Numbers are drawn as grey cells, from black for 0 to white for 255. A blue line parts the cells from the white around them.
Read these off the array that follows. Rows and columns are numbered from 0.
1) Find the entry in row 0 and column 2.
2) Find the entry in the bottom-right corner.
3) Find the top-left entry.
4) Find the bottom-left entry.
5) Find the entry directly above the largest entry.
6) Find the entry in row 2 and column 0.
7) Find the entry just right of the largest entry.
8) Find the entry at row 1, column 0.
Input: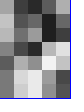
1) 41
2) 83
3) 165
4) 121
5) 184
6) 184
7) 195
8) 195

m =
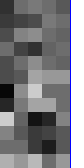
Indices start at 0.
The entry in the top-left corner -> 49
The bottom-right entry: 152
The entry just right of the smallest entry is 141
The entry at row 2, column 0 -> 76
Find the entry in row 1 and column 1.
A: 67
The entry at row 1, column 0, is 58
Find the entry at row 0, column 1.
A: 109
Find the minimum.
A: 7
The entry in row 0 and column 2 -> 121
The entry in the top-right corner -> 88
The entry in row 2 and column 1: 131

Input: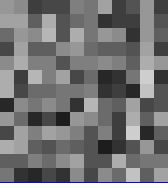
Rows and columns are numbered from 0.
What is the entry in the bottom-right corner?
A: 162
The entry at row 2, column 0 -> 107
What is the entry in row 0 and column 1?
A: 139
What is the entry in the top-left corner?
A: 151
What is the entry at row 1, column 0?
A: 162
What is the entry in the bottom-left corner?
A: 118
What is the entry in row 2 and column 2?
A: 139
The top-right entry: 62
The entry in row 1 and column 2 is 95

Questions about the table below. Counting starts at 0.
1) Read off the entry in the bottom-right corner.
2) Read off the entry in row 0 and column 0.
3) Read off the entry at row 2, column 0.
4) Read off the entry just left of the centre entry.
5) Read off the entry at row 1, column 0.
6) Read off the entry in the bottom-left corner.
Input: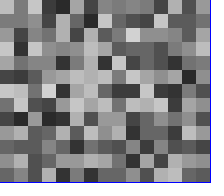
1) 91
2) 189
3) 153
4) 189
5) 123
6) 102

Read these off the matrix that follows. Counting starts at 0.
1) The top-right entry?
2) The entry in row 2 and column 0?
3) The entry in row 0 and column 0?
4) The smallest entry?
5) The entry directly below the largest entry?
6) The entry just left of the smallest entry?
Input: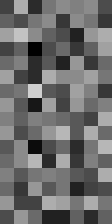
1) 76
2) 161
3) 66
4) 0
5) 23
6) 97
